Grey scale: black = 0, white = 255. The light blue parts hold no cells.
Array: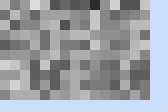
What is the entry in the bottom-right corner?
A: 123
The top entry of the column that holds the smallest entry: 43
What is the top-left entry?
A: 185
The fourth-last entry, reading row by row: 134
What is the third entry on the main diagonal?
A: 134
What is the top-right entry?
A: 197
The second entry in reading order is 123
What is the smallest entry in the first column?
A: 94
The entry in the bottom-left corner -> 134
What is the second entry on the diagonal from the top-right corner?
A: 134
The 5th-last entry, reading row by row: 144
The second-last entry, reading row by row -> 162
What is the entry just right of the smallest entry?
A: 144
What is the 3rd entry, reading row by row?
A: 153
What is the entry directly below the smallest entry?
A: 197
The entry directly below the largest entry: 104
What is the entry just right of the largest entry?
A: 185
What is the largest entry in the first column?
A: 208
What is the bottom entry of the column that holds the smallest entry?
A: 153
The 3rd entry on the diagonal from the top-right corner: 153
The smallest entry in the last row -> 113
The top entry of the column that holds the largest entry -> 220
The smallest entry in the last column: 94
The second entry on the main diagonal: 185

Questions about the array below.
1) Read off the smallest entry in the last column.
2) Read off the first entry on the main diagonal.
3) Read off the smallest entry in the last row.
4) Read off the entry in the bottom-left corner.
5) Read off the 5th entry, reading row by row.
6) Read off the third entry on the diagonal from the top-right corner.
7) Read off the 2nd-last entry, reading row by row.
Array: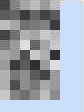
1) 48
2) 68
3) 112
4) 200
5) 154
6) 121
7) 188

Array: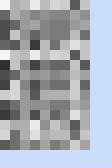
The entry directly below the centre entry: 133
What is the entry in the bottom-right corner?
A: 163
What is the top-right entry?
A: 196
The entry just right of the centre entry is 133
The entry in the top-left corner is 244
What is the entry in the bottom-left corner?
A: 89
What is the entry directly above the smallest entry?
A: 244
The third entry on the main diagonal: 154
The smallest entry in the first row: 89
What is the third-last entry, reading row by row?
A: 144
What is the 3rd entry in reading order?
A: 187
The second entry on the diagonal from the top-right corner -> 163
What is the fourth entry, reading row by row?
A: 234
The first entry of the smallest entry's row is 47
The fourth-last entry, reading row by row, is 123

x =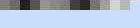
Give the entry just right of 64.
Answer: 42
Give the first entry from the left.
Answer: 126
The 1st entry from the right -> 183
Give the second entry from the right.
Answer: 212

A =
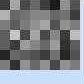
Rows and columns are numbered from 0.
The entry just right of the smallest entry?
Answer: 145
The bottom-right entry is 123
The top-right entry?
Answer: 82
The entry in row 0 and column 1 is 165
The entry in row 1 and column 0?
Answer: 177
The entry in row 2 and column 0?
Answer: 123
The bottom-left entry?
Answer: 123
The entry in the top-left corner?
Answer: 60
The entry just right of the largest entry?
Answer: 72
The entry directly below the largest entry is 60
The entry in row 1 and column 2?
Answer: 114
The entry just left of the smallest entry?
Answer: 60
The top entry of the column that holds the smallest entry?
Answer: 27
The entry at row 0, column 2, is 72
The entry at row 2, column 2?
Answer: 123

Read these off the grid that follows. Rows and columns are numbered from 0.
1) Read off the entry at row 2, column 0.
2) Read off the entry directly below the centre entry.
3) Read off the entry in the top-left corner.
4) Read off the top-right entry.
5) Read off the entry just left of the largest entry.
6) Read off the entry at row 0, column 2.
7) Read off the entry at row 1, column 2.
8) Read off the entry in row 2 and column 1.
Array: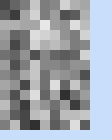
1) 176
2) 113
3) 71
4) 166
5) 166
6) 125
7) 166
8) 176

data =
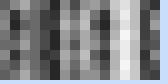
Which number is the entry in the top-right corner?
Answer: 51
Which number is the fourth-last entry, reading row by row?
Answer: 235
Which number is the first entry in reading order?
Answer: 95
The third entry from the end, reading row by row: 200
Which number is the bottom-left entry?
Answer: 95
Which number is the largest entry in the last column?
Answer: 157
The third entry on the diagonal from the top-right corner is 189
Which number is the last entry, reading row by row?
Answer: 63
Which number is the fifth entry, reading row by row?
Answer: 95
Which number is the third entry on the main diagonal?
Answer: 95
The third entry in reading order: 169

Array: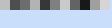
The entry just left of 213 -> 159
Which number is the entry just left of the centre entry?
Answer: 55
